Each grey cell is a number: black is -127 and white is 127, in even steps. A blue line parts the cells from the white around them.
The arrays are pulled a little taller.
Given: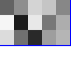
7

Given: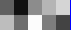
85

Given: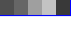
-70

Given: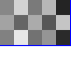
-91

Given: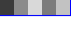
66

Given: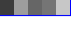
71
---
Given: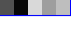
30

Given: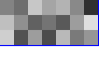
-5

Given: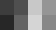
85

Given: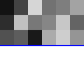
78

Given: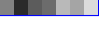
37

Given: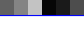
-101

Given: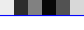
-45

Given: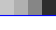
6
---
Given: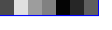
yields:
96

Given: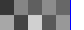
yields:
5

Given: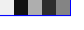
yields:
-110

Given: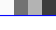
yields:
-13

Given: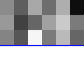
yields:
-33

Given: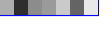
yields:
-81

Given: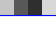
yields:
-39
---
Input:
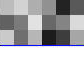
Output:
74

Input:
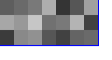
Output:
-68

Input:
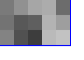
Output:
3

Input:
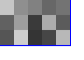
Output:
-42

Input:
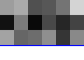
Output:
35

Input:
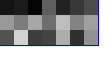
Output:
-45
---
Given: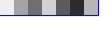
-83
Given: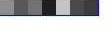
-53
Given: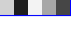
39
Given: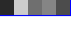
5
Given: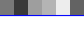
109
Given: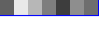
14
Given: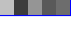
-38
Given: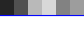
2
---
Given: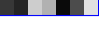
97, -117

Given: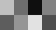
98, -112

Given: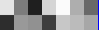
123, -96

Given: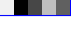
113, -126

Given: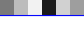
114, -100

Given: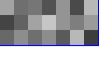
70, -66

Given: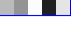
124, -95

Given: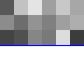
100, -67

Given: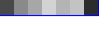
83, -83
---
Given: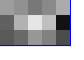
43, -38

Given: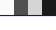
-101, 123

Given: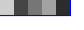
-83, 79

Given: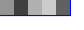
-31, 20

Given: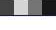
-104, -60

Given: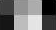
-127, -106

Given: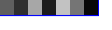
-119, -32

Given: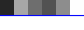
126, -89

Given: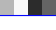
-27, 55
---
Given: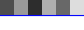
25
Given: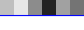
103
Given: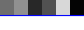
16
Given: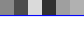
-51
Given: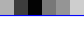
-66
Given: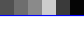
-17
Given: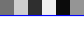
78
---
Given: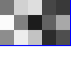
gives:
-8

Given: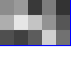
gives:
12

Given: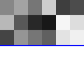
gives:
7

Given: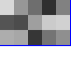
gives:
88

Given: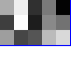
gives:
44

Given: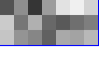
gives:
-44

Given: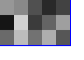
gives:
23
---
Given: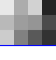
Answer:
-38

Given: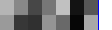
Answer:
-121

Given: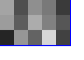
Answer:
86

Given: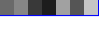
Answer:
-42

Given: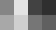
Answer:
-9

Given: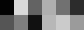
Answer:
75

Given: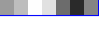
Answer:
-85

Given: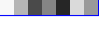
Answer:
90

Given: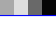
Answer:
-22
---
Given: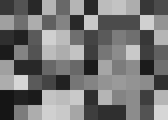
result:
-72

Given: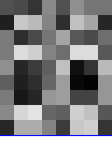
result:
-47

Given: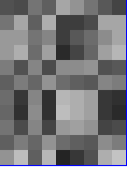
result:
-46

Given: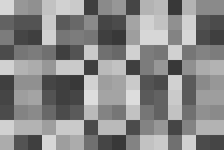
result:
87

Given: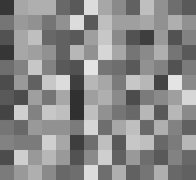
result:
-73

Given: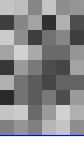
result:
68

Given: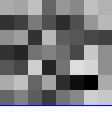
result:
43

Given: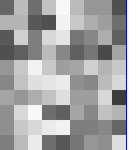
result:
-25
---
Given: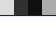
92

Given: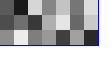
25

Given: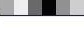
-22

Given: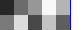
93

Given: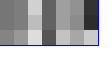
-42

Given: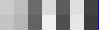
111

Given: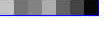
44

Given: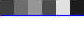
22
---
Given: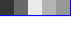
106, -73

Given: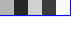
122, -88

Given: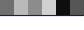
81, -113

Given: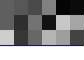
78, -123

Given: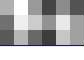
127, -67

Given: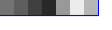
108, -87

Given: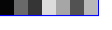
92, -122

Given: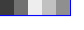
110, -67

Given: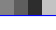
67, -82
